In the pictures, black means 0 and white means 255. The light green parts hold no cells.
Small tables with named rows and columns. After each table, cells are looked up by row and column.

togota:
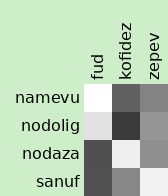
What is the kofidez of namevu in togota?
97
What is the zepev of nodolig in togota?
149
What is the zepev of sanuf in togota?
242
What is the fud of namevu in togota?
255
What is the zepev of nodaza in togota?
143
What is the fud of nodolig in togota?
226
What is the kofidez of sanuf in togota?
136
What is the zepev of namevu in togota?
131
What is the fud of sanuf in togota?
81
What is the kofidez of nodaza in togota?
239
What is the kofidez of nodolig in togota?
58
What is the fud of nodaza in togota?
80

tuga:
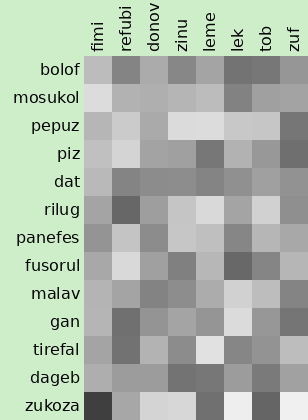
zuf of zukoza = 240
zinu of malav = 141
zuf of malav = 132
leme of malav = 172
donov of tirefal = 179
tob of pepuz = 198
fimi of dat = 185
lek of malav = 209
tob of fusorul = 133
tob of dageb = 122
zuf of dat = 146
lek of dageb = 156
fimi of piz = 192
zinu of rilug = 197
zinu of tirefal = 140
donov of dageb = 156
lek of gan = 219
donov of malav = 131
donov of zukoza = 212

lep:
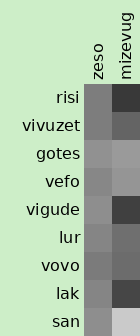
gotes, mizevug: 154
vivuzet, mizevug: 100
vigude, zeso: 142
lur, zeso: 133
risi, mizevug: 57
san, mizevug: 202
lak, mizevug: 70

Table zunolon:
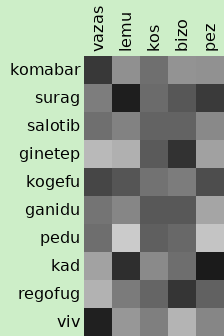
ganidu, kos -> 88
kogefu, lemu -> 85
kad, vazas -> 162
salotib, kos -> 99
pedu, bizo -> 104
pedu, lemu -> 203
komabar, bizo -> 147
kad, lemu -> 46
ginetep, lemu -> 176
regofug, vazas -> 178
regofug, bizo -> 53

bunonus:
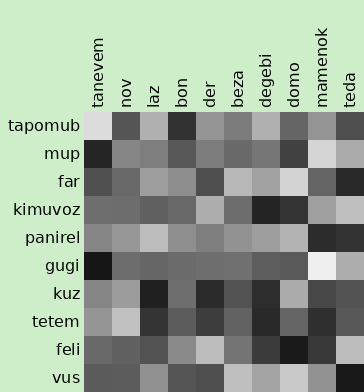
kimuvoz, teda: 191
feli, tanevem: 105
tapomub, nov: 85
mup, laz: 126
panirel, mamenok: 44
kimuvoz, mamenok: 159
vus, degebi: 164
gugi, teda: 173
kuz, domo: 171
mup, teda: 170
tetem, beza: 98
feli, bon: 138
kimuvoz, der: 174
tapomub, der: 149
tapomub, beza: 124
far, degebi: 162
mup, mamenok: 213
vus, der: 79

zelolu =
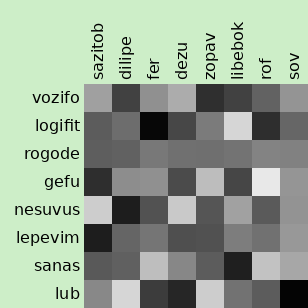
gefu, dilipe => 141
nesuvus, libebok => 161
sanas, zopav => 92
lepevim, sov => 152
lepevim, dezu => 79
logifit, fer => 7
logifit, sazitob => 92
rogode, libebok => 115
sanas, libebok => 31
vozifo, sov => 148

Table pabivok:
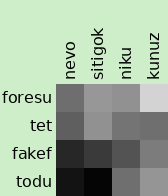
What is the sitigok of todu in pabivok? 5
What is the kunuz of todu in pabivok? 149
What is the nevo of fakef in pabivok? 39
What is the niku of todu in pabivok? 111
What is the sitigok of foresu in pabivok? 151
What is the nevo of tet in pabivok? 95
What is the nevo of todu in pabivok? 19
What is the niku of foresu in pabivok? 145
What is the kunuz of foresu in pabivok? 211
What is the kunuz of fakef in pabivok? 124
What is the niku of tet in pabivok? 116
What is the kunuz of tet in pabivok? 111
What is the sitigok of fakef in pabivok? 58
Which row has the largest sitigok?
foresu

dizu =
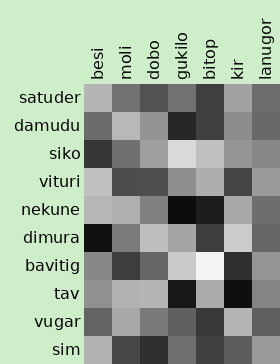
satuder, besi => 181
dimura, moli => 124
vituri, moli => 77
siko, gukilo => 217
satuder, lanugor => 108
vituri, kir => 68

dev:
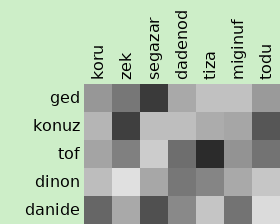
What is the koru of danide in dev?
102
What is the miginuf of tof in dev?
147
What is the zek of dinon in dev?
224
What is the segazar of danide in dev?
80
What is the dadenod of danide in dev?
137
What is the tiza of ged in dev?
193

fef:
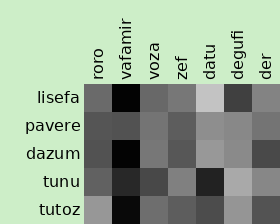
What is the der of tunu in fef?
135
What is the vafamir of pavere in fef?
82
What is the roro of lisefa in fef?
106
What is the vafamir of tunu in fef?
40
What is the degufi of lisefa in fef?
64
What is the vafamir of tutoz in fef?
9
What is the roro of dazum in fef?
82
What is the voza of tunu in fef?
72
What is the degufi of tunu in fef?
169
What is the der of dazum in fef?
73
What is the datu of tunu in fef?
34
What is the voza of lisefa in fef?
104
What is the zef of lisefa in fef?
119
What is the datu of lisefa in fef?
195
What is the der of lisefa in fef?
131
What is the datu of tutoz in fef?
76
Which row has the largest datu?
lisefa

